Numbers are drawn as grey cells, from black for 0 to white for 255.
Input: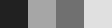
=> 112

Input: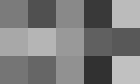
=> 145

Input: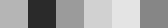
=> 155

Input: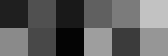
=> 4

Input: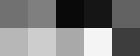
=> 169

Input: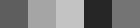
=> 195

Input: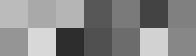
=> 45

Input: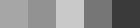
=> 201

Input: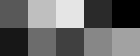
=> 64
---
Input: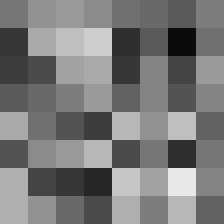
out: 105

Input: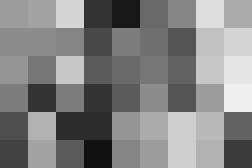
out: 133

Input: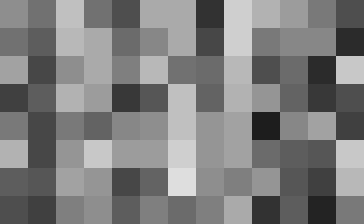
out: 156

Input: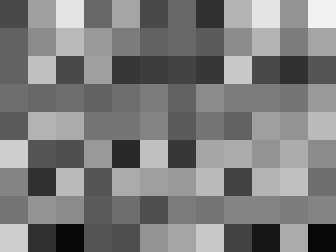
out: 227

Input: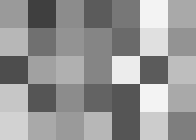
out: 119
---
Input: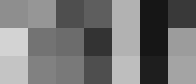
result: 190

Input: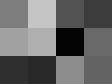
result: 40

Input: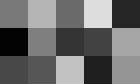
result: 194

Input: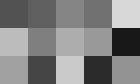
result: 202

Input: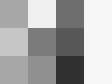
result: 145

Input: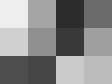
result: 70

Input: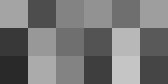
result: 62

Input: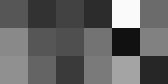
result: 122

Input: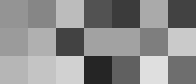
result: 96

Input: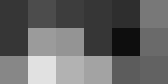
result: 163
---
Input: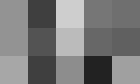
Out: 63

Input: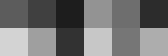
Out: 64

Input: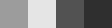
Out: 229

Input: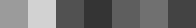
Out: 210

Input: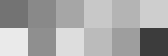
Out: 137

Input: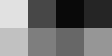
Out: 71

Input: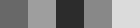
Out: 158

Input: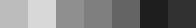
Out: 216
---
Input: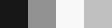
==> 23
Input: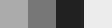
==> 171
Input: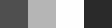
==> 79
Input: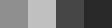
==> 143
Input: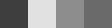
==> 62
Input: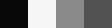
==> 8
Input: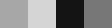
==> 167
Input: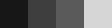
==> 23
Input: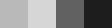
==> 185
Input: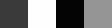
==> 58
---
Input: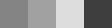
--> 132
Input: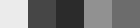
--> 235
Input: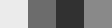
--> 235
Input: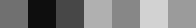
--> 112
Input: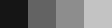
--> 21
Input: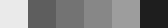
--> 234
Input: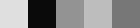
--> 223
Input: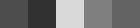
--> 77
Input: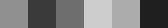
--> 144
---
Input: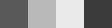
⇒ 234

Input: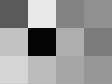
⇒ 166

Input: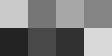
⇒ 49

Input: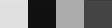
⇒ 171

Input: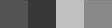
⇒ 192

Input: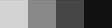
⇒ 70
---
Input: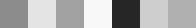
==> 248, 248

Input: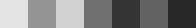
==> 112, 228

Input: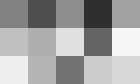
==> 224, 246

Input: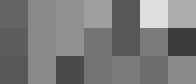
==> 115, 222

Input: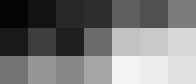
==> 107, 244

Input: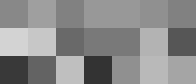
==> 121, 211

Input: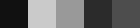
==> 153, 202

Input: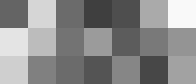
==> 155, 249
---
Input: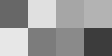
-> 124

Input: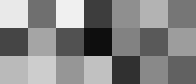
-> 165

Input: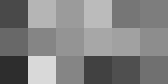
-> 133

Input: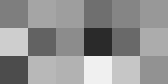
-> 98

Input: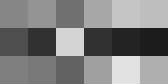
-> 49

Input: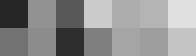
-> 140
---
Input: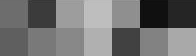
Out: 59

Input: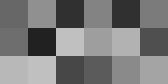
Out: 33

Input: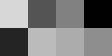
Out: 84

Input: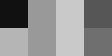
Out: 153

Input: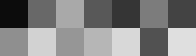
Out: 104

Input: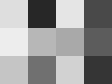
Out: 183

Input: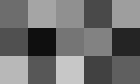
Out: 15

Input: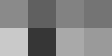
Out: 96

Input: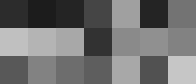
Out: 180
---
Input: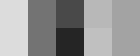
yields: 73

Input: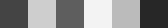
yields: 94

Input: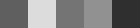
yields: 116

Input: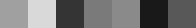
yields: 52

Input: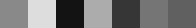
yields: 19

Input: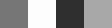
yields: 47

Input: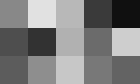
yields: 184
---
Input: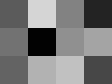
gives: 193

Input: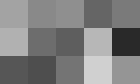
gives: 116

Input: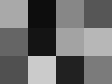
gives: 33

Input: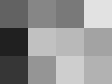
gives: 206

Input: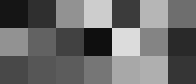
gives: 92

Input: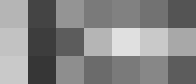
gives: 142
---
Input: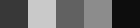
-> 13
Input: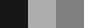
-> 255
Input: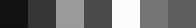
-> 95
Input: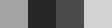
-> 210
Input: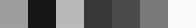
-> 250
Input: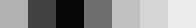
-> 236
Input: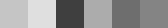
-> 132
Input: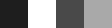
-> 169
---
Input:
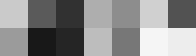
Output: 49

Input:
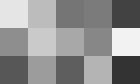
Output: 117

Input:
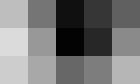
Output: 16

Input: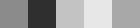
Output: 195

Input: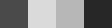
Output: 183

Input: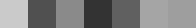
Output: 138

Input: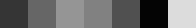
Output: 149

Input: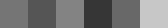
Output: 131

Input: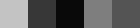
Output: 9

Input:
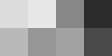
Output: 135
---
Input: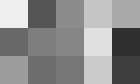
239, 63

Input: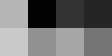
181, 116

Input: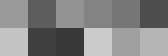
154, 181

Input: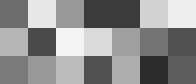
108, 93

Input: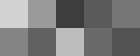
211, 82

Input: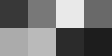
56, 29

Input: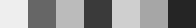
238, 37
